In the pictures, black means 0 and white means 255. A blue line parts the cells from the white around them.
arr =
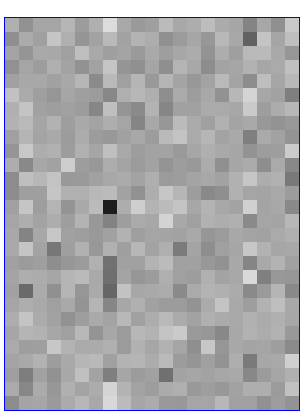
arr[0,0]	175
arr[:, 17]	[132, 98, 185, 178, 141, 212, 202, 169, 127, 147, 171, 198, 165, 208, 138, 164, 199, 133, 217, 138, 158, 177, 178, 164, 122, 136, 174, 160]
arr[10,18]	142
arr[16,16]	166
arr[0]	[175, 145, 165, 165, 182, 156, 176, 220, 169, 154, 159, 187, 168, 173, 189, 171, 166, 132, 167, 144, 201]
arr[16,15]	160
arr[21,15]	171
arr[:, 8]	[169, 162, 164, 149, 160, 175, 149, 165, 161, 169, 164, 171, 162, 173, 158, 178, 159, 161, 164, 194, 167, 184, 155, 155, 179, 166, 179, 187]
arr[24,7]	160
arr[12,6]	184
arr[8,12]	195
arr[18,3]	166
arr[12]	[141, 159, 159, 197, 177, 176, 184, 187, 162, 145, 173, 198, 182, 157, 137, 143, 177, 165, 164, 169, 156]
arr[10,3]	162
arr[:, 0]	[175, 143, 164, 145, 160, 193, 176, 178, 160, 149, 173, 140, 141, 160, 165, 168, 169, 161, 164, 161, 165, 173, 166, 170, 164, 159, 170, 140]
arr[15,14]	150
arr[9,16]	166
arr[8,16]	169
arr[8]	[160, 180, 164, 169, 156, 172, 156, 152, 161, 168, 156, 186, 195, 170, 182, 163, 169, 127, 170, 162, 147]
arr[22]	[166, 181, 178, 167, 160, 184, 148, 167, 155, 183, 178, 195, 202, 154, 151, 136, 168, 178, 172, 178, 153]
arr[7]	[178, 185, 165, 178, 158, 169, 163, 174, 165, 133, 168, 151, 187, 170, 160, 177, 164, 169, 152, 147, 153]
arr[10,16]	166
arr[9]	[149, 200, 173, 177, 157, 177, 165, 191, 169, 157, 163, 163, 154, 166, 175, 169, 166, 147, 157, 158, 203]
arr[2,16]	159
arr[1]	[143, 171, 160, 197, 175, 149, 162, 185, 162, 179, 173, 144, 155, 166, 151, 184, 168, 98, 196, 165, 191]
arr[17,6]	177
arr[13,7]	29
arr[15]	[168, 132, 168, 199, 161, 158, 153, 161, 178, 159, 165, 164, 162, 169, 150, 155, 168, 164, 162, 170, 176]
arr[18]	[164, 174, 172, 166, 181, 186, 169, 111, 164, 150, 156, 175, 160, 157, 176, 163, 168, 217, 128, 152, 150]
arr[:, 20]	[201, 191, 150, 192, 184, 127, 183, 153, 147, 203, 136, 121, 156, 137, 183, 176, 168, 161, 150, 137, 168, 167, 153, 139, 207, 176, 193, 147]
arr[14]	[165, 174, 163, 173, 158, 179, 152, 130, 158, 170, 167, 211, 168, 160, 177, 173, 176, 138, 165, 164, 183]
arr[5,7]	135
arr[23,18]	165

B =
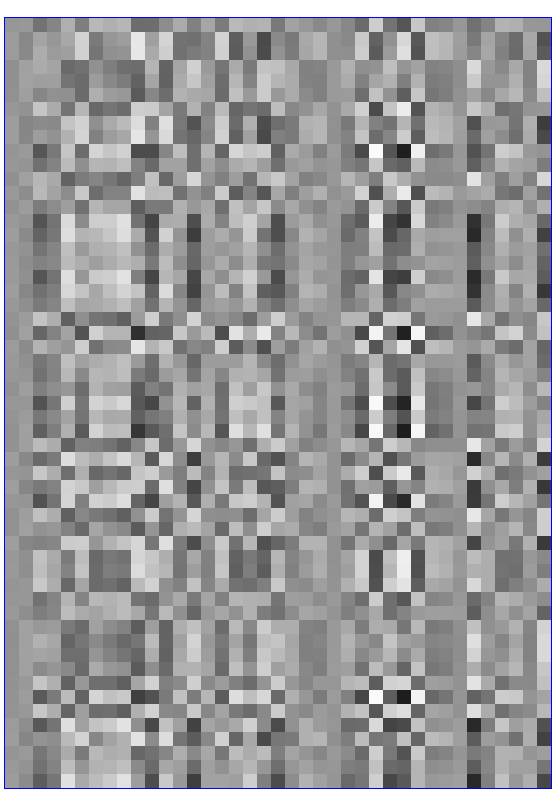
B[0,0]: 150
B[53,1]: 147
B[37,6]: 150
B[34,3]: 116
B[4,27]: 177
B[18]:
[154, 144, 85, 115, 222, 150, 202, 205, 226, 128, 69, 182, 166, 70, 168, 142, 180, 208, 153, 75, 150, 172, 149, 151, 108, 99, 228, 69, 62, 206, 137, 143, 157, 43, 121, 201, 167, 169, 92]
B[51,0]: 157
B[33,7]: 184
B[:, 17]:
[176, 153, 145, 122, 131, 153, 116, 175, 161, 197, 181, 114, 132, 164, 207, 203, 182, 174, 208, 195, 178, 108, 174, 139, 181, 179, 158, 201, 168, 183, 111, 200, 112, 189, 205, 109, 142, 182, 121, 126, 110, 177, 177, 136, 118, 126, 147, 108, 190, 108, 208, 168, 172, 182, 206]
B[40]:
[149, 151, 200, 173, 104, 166, 107, 112, 99, 186, 209, 144, 129, 194, 133, 171, 114, 110, 127, 200, 143, 139, 159, 147, 176, 200, 82, 206, 227, 94, 169, 163, 147, 216, 173, 110, 127, 142, 172]
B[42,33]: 93
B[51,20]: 122
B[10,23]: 151
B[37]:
[158, 134, 130, 134, 203, 205, 150, 178, 195, 214, 118, 223, 124, 76, 142, 201, 113, 182, 81, 102, 124, 179, 179, 145, 116, 171, 143, 104, 165, 121, 181, 176, 161, 69, 148, 161, 120, 177, 58]
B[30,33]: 230
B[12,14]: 128
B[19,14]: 149
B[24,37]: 163
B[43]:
[145, 161, 152, 155, 122, 107, 161, 140, 130, 93, 158, 99, 174, 192, 162, 107, 185, 136, 204, 173, 173, 131, 127, 153, 168, 124, 173, 169, 118, 184, 121, 127, 144, 192, 144, 153, 178, 133, 210]
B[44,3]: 167
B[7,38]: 61
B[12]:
[153, 141, 185, 163, 140, 200, 109, 130, 130, 225, 187, 190, 113, 146, 128, 203, 93, 132, 86, 167, 127, 158, 176, 145, 154, 210, 80, 174, 234, 79, 187, 179, 154, 163, 171, 119, 109, 160, 113]
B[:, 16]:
[185, 94, 92, 170, 182, 192, 102, 107, 97, 214, 171, 157, 93, 192, 189, 149, 161, 140, 180, 130, 150, 135, 226, 92, 156, 177, 193, 207, 191, 223, 150, 139, 109, 122, 199, 143, 189, 113, 98, 95, 114, 181, 145, 185, 164, 177, 191, 128, 221, 121, 169, 102, 188, 167, 159]
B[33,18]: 87
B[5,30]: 118
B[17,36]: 140
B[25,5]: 137
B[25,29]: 192
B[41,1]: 151
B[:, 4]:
[175, 168, 159, 106, 116, 144, 116, 195, 177, 197, 187, 99, 140, 158, 218, 222, 191, 186, 222, 215, 191, 96, 163, 149, 191, 184, 151, 207, 163, 176, 97, 221, 110, 210, 212, 96, 130, 203, 123, 131, 104, 180, 188, 122, 101, 110, 137, 98, 187, 100, 223, 186, 171, 189, 224]
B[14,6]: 205
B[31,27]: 80
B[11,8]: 101
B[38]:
[152, 144, 193, 170, 123, 189, 105, 120, 114, 213, 199, 174, 118, 168, 129, 192, 98, 121, 101, 182, 132, 150, 171, 145, 164, 211, 75, 190, 238, 81, 182, 173, 151, 188, 174, 113, 114, 152, 137]
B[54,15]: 162
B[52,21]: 149
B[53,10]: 106

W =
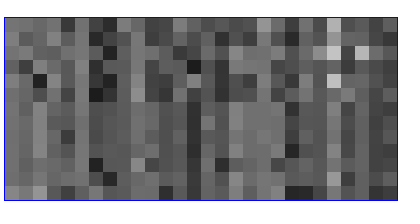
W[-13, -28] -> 116
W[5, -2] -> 70
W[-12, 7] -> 67
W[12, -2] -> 52
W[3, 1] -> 63
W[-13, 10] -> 66
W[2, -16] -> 58
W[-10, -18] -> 69
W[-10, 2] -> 127
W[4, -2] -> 81
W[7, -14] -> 116
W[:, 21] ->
[113, 97, 106, 94, 125, 115, 88, 86, 96, 80, 99, 93, 41]
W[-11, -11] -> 110
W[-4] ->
[112, 101, 132, 97, 84, 118, 83, 89, 87, 102, 110, 80, 87, 46, 102, 83, 129, 108, 109, 122, 38, 80, 84, 131, 72, 99, 66, 62]
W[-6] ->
[113, 105, 129, 90, 87, 111, 76, 86, 90, 112, 104, 79, 86, 48, 116, 81, 129, 112, 112, 110, 69, 86, 85, 118, 76, 96, 64, 78]
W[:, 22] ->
[75, 83, 140, 85, 83, 88, 86, 85, 83, 84, 87, 88, 70]
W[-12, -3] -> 98
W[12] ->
[134, 120, 148, 88, 64, 95, 119, 86, 90, 108, 107, 47, 89, 56, 99, 90, 126, 94, 116, 129, 38, 41, 70, 119, 83, 96, 52, 61]
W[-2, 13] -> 58
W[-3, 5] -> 119
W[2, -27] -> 122
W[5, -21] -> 51
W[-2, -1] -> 94
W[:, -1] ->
[94, 56, 87, 63, 67, 93, 62, 78, 86, 62, 70, 94, 61]
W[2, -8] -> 80
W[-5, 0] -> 111
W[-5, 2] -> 130
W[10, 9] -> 135
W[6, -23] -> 118
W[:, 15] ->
[87, 49, 81, 52, 53, 50, 84, 81, 85, 83, 46, 81, 90]
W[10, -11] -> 100
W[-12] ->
[126, 91, 101, 129, 92, 117, 41, 67, 82, 119, 62, 74, 99, 76, 96, 49, 80, 62, 120, 80, 42, 97, 83, 148, 100, 98, 70, 56]
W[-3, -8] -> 86
